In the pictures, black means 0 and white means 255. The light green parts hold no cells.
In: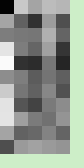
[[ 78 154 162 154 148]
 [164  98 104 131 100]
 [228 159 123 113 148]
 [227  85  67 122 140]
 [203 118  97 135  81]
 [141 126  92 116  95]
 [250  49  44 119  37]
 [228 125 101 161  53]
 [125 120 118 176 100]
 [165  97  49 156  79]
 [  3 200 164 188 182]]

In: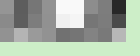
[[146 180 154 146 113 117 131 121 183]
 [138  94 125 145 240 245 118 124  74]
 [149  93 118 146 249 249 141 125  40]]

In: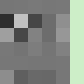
[[141  95 105 104 119]
 [119 119 118 118 119]
 [120 116 125 117 129]
 [159  71 130 109 151]
 [ 46 193  70 109 143]
 [118 119 121 119 120]]

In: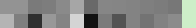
[[180 127  47 152 132 212  18 123  83 131 115 130 139]
 [147 147 122 125 138 166 105 134 133 131 127 124 119]]

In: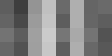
[[103  82 159 199  94 174 104  88]
 [115  93 160 203 118 169 116  83]
 [100  73 155 196  93 175 102  94]
 [ 94  62 148 192 106 175 101 106]]

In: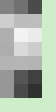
[[151  74  48]
 [151  86  64]
 [180 181 180]
 [173 217 205]
 [175 242 235]
 [206 188 189]
 [131 113  75]]

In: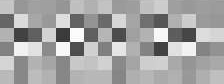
[[185 136 188 178 135 179 183 184 134 175 182 170 176 153 175 191]
 [213 136 179 165 134 200 194 209 138 165 206 208 169 149 162 169]
 [129 241 225 139 247  77 208 128 230 176 132  66 225 241 131 146]
 [178  66  96 211  59 251  95 181  76 160 178 247  93  70 220 213]
 [102 219 167 153 223  99 147 106 214 166 111  87 177 205 154 151]
 [197 150 160 159 149 192 177 194 154 158 192 205 159 153 158 155]]
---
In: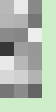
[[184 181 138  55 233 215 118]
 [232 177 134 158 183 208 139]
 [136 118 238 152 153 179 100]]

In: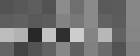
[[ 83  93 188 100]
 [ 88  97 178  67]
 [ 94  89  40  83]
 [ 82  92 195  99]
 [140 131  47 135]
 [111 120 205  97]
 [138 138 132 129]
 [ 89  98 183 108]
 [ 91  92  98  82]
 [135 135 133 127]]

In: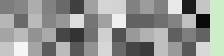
[[125 182 164 198]
 [134 105 186 245]
 [173 186 146 164]
 [130 134 170  92]
 [105 151  70 187]
 [ 64 221  51  87]
 [161 117 113 147]
 [213 161 208 215]
 [210 239  82 105]
 [129  98 153  69]
 [156  98 177  58]
 [129 111 192 191]
 [233 131  95 154]
 [ 27 192 126  88]
 [197  10  98 216]]

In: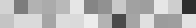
[[211 196]
 [124 218]
 [178 218]
 [171 165]
 [185 220]
 [230 218]
 [133 236]
 [145 179]
 [201  74]
 [161 165]
 [158 224]
 [230 156]
 [206 158]
 [ 46 226]]

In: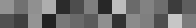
[[147  81]
 [113  63]
 [144 148]
 [174  34]
 [ 43 120]
 [ 77 105]
 [126  91]
 [ 39 143]
 [189  50]
 [106 139]
 [130 127]
 [110  78]
 [ 60 198]
 [ 94 123]]

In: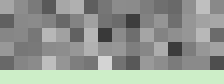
[[166  96 134 152 104]
 [141 137 136 119 133]
 [122 139 119 121 139]
 [ 89 130 183 139 190]
 [167 104 161 141 149]
 [176 131  97 151 126]
 [ 94 161 182 177 118]
 [118 115  57 147 212]
 [140 107 139 151 114]
 [139  61 110 126  88]
 [125 130 165 135 153]
 [111 149 131 173 141]
 [105 111 143  60 123]
 [144 150 150 125 138]
 [191 162 184 151 138]
 [137 167 107 162  78]]

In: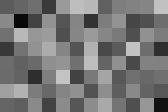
[[ 92 137 113  56 108 107 160 101]
 [101   9 184 115  97  99 178  95]
 [111  66 150 146 106  46 124 138]
 [ 58 146 156 172 143 127 104  67]
 [154  85  79 133 148 195 132 139]
 [190 132 134  84 112  66 144  86]
 [183  50 154 178 190 121  83 140]
 [ 96 125 134  73 100 165 142 169]
 [126 147 122  91 144  88  94 116]
 [130  70  79 194  73 112 137  79]
 [133  80 145 109 130 104  99 151]
 [193 110 124  47 129 112  87  18]]

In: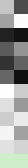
[[197 161  33  91  50 102 254 224 204 244 225]
 [ 76 251  18 148  98  16 204 153 234 161 212]]

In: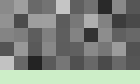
[[138 146 132  84 194]
 [159  75 126 152 103]
 [105 158  93  89  35]
 [115 159 128 136  90]
 [197  92  94  93 118]
 [ 95 120 131  96  80]
 [113 175  50 137 104]
 [ 41 130 141 119  74]
 [137  60  96 156 105]
 [ 86  73 104  82  85]]
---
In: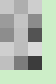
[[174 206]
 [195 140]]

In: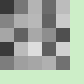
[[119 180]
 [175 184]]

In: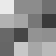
[[140 140]
 [165 119]]

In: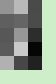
[[185  74]
 [101  75]]

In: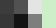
[[ 81 228]
 [ 19 126]]

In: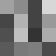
[[139  67]
 [178  67]]

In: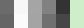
[[247 165]
 [251 164]]
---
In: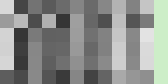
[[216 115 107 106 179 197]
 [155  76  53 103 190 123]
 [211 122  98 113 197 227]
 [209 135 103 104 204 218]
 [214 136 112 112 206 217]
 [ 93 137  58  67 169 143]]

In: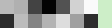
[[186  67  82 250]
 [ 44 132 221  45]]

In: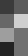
[[ 59]
 [103]
 [158]
 [ 35]]

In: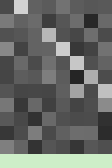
[[ 74  97 114  87]
 [122 107  86  40]
 [ 81  99  82 110]
 [136  99 204  67]
 [ 70  75  84  80]
 [ 69  88  92 173]
 [ 84  71  95  75]
 [119 104  89  78]
 [ 88  50  80  76]
 [ 55 125  96 108]
 [127  51  77  87]]

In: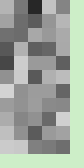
[[180  39 132]
 [162  92 182]
 [112 168 170]
 [ 88  95 169]
 [ 71 154  95]
 [145  89 188]
 [211 156 101]
 [156 157 136]
 [172 145 208]
 [191  91 162]
 [203 128 110]]

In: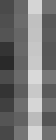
[[ 74 213]
 [ 79 192]
 [ 84 194]
 [ 52 198]
 [ 41 201]
 [ 76 217]
 [ 52 200]
 [ 64 214]
 [ 85 187]
 [ 72 214]]

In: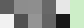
[[ 93 142 231]
 [241 149  24]]

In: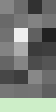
[[134  49]
 [105 131]
 [113  96]
 [131  59]
 [101  76]
 [ 71 136]
 [118 115]]
